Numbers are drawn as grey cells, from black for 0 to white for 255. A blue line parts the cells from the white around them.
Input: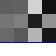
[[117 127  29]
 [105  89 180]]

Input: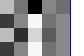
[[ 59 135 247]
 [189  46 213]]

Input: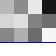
[[213 222 130]
 [135 175 107]]

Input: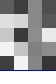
[[223 214 136]
 [200  58 141]]

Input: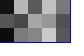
[[ 86  71 167]
 [ 12 123 134]]

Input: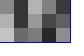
[[177  54 153]
 [195 106 124]]

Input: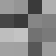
[[ 70  58 134]
 [190 195 114]]

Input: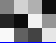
[[ 36  11 243]
 [249  97  67]]
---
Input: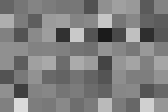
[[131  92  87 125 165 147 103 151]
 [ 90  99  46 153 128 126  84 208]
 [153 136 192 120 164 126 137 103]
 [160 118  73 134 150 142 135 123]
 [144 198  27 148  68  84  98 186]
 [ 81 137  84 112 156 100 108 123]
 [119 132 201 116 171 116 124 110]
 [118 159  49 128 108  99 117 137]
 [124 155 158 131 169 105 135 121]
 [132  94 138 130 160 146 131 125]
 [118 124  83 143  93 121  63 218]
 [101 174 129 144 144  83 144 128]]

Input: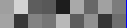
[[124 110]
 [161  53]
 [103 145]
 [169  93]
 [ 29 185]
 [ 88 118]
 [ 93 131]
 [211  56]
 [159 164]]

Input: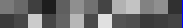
[[ 48  68]
 [143  62]
 [130  58]
 [195  79]
 [178  84]
 [ 68 224]
 [113  73]
 [143 183]
 [ 95 100]
 [ 29  70]
 [ 63 203]
 [105  71]
 [122  59]]

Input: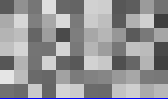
[[113  62 165  72  64 120 184]
 [155 208 121 187 180 122 170]
 [ 93 177  90 193 102 167 207]
 [ 87  91 151 119  79 153 195]
 [206 190 182 157 200 134 106]
 [209 203 167 181 210 130 107]
 [100 122 126 121  88 123 203]
 [103 218  74 212  99 162 212]
 [223 168 158 115 210 103 101]
 [118 127 101 116 115 106 202]
 [145 215 189 212 179 188 107]
 [ 89 170 180 192  86 229 113]]

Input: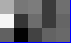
[[111 101 105]
 [ 59  59  99]
 [124 109  66]
 [119  53   2]
 [174 245  97]]

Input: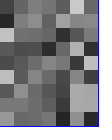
[[104 137 123  48 190  63 166 168  41]
 [201 134  87 177  57 133 170 169 144]
 [ 93 161  48 104 120  73  69  58  37]
 [117  98 103  45 133 106  86  94 118]
 [126 141 111  79 109 133 107 109 108]
 [101 126 113  77  89  90 143 120 104]
 [ 68  41 193  88  75 189  88 120 152]]

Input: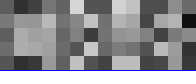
[[107  17 138  51  57]
 [141 179 123 156 152]
 [ 77 167  66 186  72]
 [ 79  70 129  83  67]
 [193 166 152 114 188]
 [209 179 147 125 187]
 [ 83 113 115 104  67]
 [ 83 193  61 199  82]
 [213 134 129  84 192]
 [ 99 115 102 107  96]
 [118 184 165 160 153]
 [ 65 150 160 168  56]
 [ 49 151 171 173  48]
 [ 94 121  94 109  85]]
